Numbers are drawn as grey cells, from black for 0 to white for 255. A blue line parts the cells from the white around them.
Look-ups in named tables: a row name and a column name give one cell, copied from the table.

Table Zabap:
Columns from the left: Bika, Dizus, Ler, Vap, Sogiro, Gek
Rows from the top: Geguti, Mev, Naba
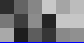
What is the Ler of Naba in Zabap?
93
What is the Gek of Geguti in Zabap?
188
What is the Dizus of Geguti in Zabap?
100
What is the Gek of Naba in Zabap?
144
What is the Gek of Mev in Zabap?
198
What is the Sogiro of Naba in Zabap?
137
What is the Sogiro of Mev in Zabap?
199

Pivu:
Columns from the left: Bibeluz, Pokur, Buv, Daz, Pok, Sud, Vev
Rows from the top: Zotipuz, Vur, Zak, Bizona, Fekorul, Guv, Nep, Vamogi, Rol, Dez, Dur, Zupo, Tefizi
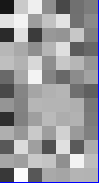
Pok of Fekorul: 199
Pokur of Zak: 223
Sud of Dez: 154
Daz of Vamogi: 180
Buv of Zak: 59
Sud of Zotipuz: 112
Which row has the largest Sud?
Zupo

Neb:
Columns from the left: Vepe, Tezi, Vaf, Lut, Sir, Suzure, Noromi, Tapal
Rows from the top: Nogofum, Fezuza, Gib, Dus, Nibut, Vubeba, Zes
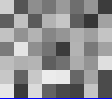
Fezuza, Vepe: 94
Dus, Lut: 116
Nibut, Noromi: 148
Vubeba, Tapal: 75
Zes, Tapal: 75
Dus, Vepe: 122
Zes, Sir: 73
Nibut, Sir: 112
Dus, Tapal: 162
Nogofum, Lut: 118

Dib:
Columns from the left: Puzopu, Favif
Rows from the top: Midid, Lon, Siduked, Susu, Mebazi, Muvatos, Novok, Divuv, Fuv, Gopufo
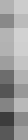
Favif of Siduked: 209
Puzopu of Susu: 178
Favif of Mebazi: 196
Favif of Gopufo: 158
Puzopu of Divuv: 132
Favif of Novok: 152
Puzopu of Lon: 137
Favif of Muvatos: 178
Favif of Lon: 187
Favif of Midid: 204
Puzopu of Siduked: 180
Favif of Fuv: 138
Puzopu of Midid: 178
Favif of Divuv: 185
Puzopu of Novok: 85
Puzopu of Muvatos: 109
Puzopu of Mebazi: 158
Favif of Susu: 207

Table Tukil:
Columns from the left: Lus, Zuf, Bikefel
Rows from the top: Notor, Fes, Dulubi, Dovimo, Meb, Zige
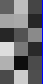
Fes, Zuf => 169
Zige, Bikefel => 78
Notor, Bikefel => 69
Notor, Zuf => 190
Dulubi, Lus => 38
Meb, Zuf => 13
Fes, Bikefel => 38

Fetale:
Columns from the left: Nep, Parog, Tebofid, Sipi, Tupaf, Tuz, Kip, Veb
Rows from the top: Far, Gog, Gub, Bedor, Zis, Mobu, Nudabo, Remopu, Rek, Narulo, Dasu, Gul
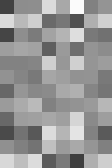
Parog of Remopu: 171
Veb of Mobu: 121
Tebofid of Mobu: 121
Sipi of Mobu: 166
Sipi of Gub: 163
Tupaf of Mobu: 159
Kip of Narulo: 130
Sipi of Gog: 106
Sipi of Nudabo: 139
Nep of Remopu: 155
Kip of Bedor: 148
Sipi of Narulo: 220
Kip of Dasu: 149
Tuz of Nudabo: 176
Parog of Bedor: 166
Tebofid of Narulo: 88
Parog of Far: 141
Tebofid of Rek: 160
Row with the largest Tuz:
Far

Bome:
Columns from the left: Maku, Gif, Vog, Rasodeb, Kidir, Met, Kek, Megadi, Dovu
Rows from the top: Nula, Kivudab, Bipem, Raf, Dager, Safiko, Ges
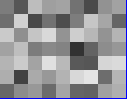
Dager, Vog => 163
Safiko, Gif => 65
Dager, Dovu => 218
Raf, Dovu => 151
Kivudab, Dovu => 101
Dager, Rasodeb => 224
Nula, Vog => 189
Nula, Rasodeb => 159
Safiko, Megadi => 109
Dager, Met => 89
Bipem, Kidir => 147
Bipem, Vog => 197
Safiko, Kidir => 179
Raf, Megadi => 141
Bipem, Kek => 183
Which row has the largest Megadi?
Dager

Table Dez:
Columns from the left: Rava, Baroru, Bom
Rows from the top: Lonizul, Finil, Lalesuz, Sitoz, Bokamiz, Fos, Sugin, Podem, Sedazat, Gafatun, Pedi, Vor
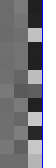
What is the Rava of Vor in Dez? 109
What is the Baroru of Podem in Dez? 122
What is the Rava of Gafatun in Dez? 111
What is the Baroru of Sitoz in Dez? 116
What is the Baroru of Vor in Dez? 108
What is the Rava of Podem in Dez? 109
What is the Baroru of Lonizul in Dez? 122
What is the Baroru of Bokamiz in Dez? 115
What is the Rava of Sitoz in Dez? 112
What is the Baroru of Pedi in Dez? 96
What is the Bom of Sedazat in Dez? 199
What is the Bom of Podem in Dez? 33
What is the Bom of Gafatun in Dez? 39

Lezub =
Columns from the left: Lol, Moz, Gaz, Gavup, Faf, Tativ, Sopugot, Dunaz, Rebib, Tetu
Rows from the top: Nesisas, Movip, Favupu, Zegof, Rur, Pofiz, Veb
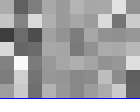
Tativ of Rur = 175
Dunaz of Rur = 146
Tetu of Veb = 98
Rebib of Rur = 151
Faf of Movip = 155
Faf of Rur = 166
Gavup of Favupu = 162
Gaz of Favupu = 77
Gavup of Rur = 152
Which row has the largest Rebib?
Nesisas

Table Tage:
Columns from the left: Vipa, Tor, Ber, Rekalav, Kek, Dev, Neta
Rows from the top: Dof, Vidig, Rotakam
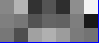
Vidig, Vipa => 127
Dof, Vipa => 135
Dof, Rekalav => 84
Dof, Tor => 180
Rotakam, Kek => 156
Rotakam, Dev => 123
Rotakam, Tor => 78
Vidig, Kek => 98
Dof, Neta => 243
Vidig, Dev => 126

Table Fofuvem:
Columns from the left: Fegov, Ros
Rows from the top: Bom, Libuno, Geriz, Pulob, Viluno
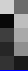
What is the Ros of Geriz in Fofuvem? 169
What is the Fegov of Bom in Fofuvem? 209
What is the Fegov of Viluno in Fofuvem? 51
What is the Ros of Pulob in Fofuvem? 143
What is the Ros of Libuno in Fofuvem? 190
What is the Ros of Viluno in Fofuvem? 25
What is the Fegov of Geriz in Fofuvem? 62
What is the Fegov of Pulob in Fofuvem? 38
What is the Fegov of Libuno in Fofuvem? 8
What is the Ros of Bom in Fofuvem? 107

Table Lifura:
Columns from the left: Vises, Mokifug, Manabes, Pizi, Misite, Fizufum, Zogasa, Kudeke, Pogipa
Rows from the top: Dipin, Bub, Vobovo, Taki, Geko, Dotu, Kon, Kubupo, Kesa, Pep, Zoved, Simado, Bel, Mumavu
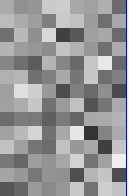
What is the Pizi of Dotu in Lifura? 128
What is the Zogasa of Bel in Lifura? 181
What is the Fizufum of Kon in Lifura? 127
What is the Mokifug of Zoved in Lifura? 159
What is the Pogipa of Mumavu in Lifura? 194
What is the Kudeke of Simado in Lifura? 161
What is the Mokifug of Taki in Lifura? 157
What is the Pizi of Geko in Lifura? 179
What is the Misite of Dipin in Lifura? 205
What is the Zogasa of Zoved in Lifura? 168
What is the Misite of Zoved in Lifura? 194
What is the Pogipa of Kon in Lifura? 75
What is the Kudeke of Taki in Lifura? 111
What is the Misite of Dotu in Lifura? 169
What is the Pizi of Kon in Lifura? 152
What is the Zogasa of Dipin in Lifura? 161
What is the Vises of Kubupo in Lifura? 161
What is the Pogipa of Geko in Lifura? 104
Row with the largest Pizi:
Vobovo

